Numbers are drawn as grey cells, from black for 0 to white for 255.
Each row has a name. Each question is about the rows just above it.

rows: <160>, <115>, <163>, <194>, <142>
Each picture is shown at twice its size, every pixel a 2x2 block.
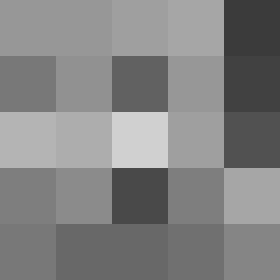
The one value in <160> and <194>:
[166]
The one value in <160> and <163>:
[159]
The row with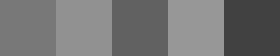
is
<115>
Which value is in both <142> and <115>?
[120]

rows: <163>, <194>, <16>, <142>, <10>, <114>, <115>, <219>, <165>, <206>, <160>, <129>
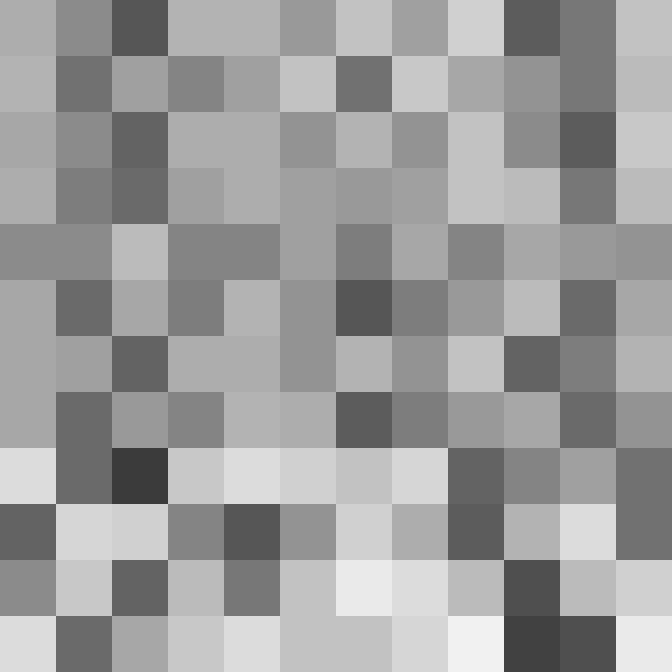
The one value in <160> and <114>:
[187]
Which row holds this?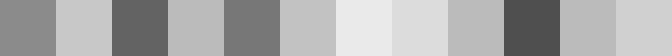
<160>
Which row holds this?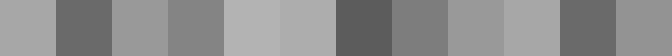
<219>
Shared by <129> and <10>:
[167]

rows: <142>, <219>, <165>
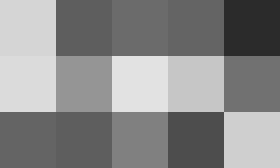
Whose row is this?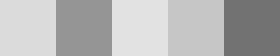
<219>
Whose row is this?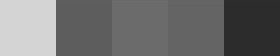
<142>

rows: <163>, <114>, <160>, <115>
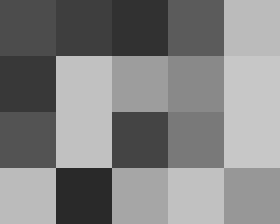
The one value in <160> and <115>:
[193]
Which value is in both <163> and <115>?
[186]
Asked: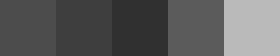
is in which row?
<163>

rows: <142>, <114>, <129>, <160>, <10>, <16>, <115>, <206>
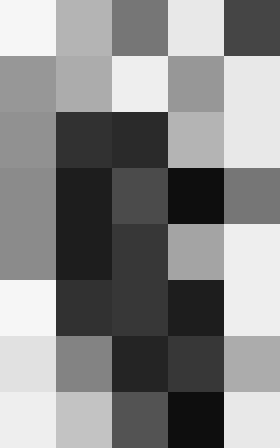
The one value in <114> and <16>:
[238]
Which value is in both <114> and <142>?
[232]
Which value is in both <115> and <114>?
[172]
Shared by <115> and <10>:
[55]
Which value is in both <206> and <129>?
[232]

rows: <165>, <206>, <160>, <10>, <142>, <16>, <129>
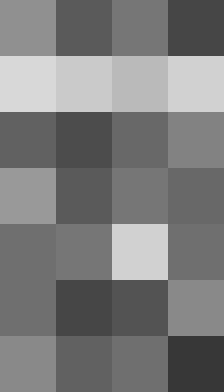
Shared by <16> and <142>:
[111]
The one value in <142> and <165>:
[118]
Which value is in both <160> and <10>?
[103]
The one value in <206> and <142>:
[209]

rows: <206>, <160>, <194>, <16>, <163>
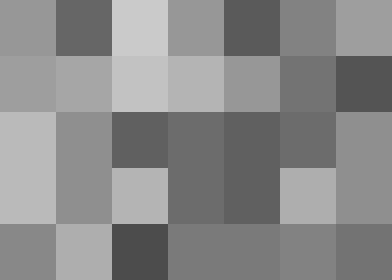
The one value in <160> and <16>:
[180]
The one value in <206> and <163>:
[130]

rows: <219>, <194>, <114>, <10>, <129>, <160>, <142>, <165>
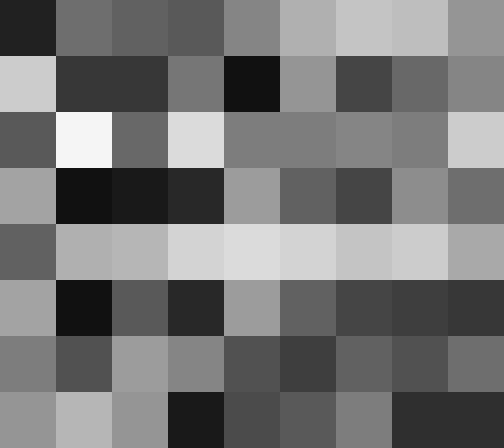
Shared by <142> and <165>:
[125]
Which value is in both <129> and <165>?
[182]
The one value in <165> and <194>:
[149]
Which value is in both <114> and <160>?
[89]

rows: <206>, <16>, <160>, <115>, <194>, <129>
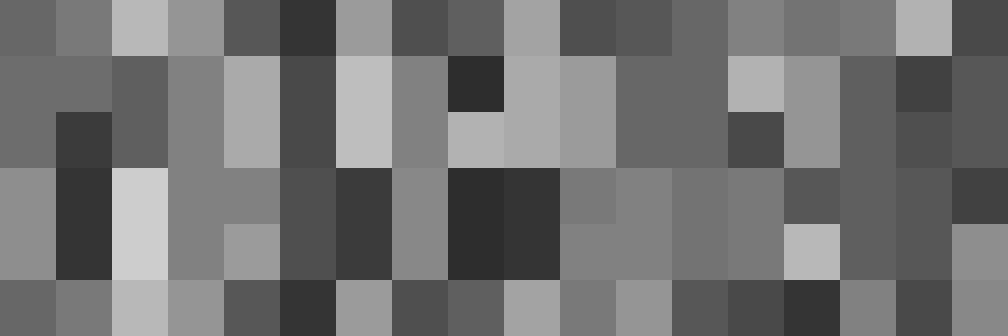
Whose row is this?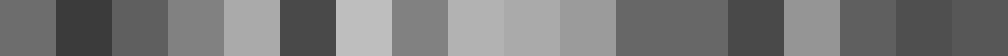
<160>
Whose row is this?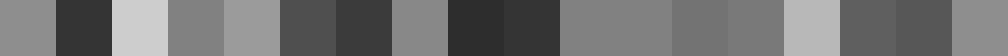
<194>
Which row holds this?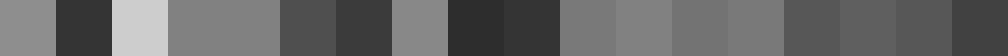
<115>

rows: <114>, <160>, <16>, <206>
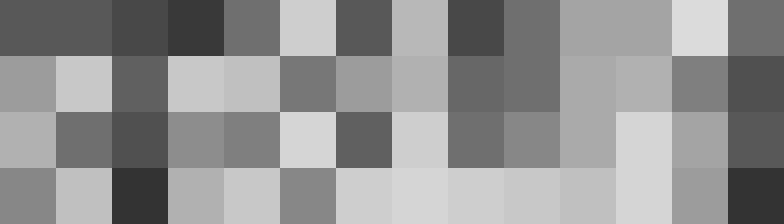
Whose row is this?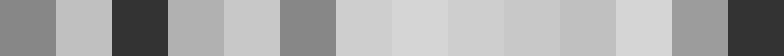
<206>
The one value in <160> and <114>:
[111]
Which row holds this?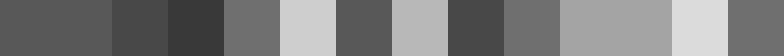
<114>
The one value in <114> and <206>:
[206]
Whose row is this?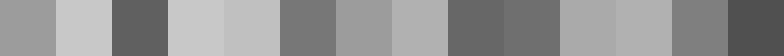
<160>

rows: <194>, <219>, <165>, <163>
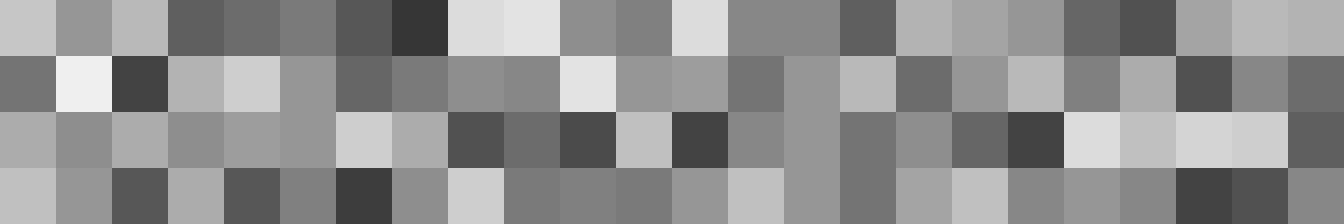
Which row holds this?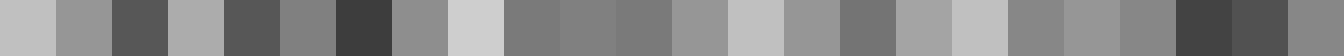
<163>
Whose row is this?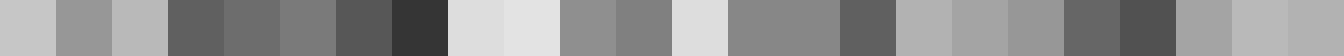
<194>
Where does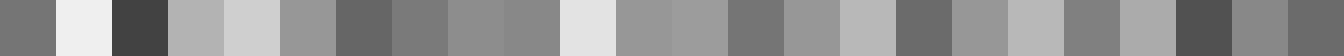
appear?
<219>

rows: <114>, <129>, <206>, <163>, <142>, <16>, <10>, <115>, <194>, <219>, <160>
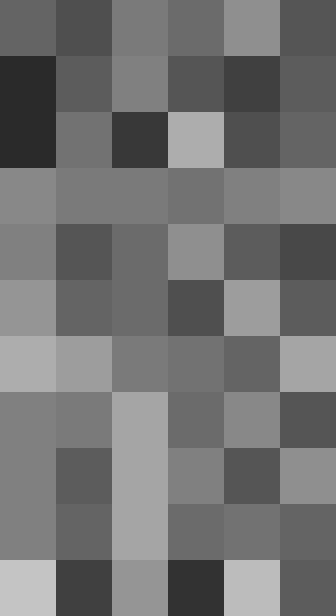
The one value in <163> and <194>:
[128]
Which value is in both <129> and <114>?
[85]
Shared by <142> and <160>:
[92]
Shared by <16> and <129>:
[92]

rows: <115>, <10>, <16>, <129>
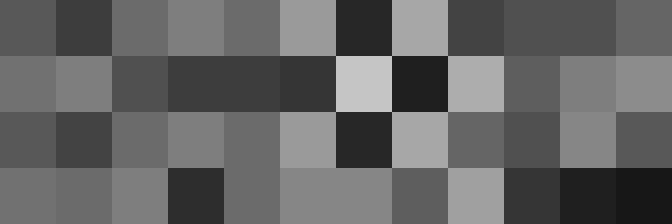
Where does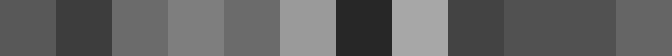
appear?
<115>
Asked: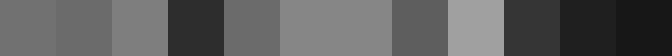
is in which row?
<129>
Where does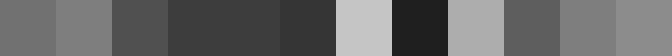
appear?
<10>

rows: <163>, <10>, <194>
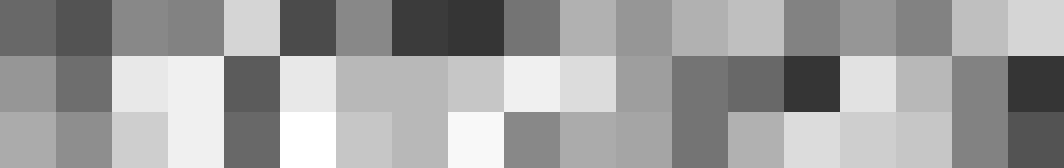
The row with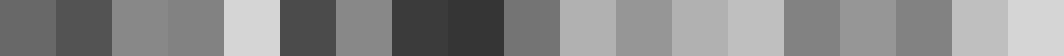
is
<163>
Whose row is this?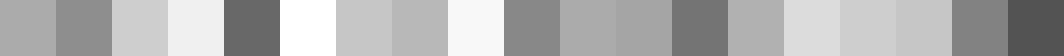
<194>

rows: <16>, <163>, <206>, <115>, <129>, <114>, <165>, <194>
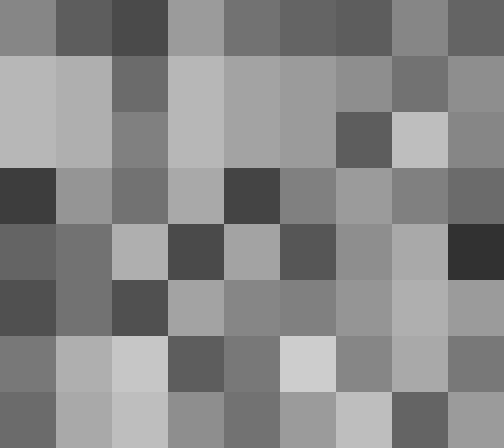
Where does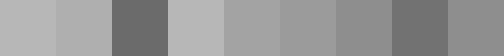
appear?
<163>
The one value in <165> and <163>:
[175]

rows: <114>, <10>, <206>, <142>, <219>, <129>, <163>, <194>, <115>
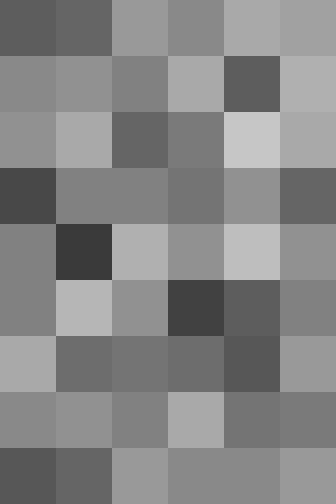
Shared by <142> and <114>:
[101]
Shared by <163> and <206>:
[169]
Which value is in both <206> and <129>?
[145]
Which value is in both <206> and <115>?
[101]
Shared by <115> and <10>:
[137]
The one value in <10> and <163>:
[169]
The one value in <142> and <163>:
[116]

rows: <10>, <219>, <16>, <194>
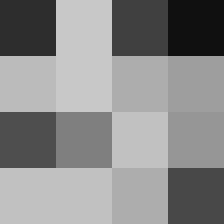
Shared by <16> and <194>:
[193]
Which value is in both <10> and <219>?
[200]
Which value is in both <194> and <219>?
[173]
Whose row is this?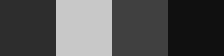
<10>

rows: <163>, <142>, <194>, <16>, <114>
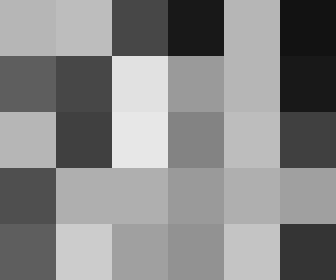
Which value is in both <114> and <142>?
[94]
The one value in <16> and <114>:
[160]
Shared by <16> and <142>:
[154]
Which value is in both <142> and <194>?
[182]
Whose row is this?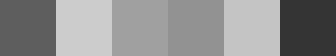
<114>
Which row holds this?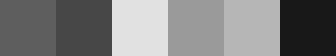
<142>

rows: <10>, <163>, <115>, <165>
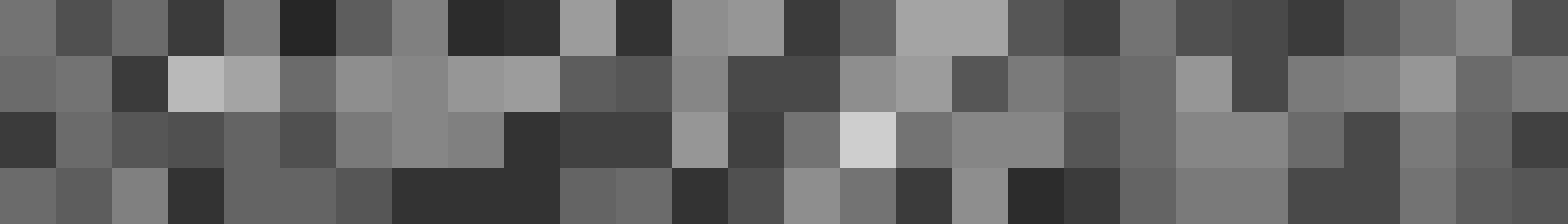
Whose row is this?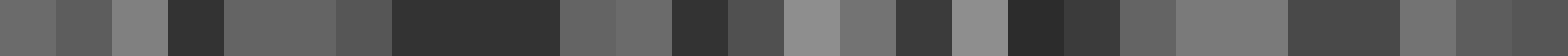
<165>
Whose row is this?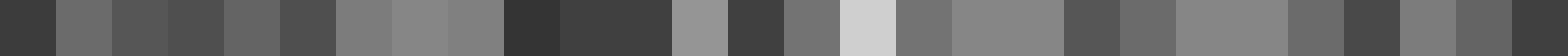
<115>

